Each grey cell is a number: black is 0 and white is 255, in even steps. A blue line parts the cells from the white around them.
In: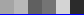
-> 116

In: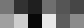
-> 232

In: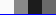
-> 137

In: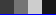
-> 116

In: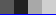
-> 33

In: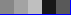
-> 191

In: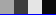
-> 60
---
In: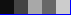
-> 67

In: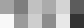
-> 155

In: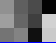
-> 131

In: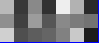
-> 79

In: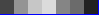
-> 148

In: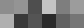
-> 57

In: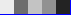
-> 109

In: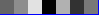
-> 141

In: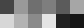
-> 179
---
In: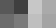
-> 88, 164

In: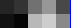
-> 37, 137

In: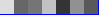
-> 221, 89

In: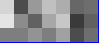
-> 213, 110

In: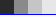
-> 42, 231

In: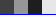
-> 64, 231

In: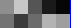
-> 142, 158

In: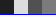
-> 31, 123

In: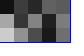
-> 17, 111

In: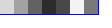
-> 216, 121
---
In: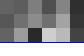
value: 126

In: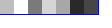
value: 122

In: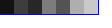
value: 39

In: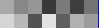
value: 150

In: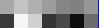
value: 175

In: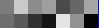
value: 140

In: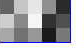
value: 230

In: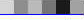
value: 185

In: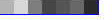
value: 126

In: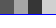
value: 54
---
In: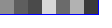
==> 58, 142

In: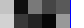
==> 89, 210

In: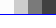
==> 65, 252

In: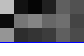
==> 81, 149

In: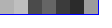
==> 156, 178

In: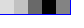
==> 131, 221

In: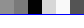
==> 84, 144

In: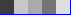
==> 223, 60

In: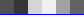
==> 98, 80

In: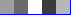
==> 183, 158
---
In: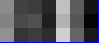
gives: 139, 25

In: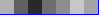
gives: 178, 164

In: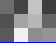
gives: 109, 148

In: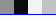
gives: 145, 194

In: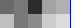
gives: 106, 219

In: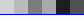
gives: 210, 81
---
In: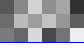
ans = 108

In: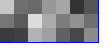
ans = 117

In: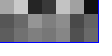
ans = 86

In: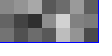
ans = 100

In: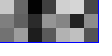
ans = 127

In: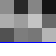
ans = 173

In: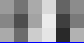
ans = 134
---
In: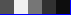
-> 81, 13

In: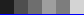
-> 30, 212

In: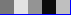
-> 120, 191

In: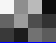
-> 246, 92

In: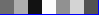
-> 109, 82

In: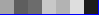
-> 165, 28

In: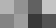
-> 180, 84

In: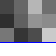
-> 69, 202

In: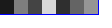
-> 26, 149
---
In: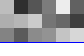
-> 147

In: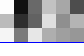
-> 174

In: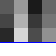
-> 214

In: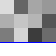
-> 212

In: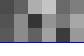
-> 161

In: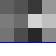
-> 76
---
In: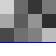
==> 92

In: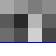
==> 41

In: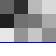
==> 113

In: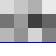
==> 154

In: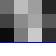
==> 139

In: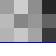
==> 134
